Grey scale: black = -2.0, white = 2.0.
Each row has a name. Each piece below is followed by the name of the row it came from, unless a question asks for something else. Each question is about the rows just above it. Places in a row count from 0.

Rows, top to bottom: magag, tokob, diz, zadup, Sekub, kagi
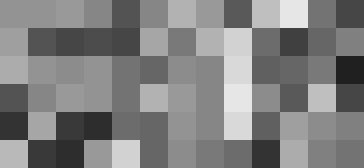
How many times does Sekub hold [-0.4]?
1
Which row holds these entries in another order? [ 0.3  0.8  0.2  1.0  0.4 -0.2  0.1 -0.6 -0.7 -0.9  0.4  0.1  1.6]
zadup
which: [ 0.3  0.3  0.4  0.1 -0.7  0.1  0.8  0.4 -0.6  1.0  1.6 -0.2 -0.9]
magag
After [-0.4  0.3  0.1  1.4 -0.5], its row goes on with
[0.5 0.2 0.0]

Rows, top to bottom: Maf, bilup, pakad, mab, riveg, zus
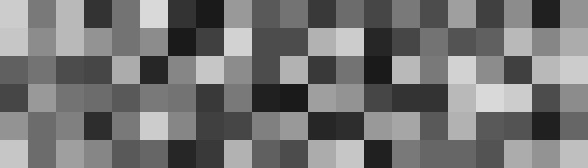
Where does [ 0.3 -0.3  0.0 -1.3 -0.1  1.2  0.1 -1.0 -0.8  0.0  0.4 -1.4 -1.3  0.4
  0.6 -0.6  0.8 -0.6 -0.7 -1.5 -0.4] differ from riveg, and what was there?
8, [-0.9]
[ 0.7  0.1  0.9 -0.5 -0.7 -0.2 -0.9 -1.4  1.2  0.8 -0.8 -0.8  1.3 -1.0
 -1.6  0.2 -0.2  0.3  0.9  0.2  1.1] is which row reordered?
bilup
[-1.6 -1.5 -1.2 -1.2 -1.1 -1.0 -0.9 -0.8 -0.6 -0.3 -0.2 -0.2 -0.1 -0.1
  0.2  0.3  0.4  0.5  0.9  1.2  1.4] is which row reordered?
Maf
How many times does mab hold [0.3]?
1
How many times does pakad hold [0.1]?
1
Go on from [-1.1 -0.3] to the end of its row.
[-0.9 -0.1 -0.8  0.5 -1.0  0.2 -1.5  0.3]

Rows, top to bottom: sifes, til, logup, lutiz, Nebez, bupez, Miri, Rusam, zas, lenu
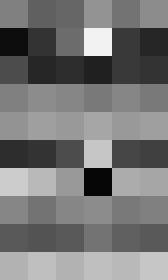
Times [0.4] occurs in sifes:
0
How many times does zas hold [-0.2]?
1
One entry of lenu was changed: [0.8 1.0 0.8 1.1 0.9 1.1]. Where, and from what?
3, [1.0]
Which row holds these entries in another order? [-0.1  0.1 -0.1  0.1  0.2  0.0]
lutiz

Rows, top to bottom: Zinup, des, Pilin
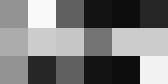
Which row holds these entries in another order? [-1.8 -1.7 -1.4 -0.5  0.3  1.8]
Pilin
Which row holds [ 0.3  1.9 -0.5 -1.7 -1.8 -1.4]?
Zinup
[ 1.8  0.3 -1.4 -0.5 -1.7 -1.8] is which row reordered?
Pilin
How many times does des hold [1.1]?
1

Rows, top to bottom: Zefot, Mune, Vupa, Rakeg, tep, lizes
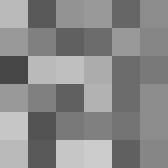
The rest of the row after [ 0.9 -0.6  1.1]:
[ 1.2 -0.5  0.1]
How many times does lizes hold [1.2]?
1
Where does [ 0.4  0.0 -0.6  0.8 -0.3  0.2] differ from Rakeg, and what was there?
2, [-0.5]
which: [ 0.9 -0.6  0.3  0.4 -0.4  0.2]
Zefot
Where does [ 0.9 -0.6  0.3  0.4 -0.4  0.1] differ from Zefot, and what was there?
5, [0.2]
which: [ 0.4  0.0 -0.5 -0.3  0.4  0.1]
Mune

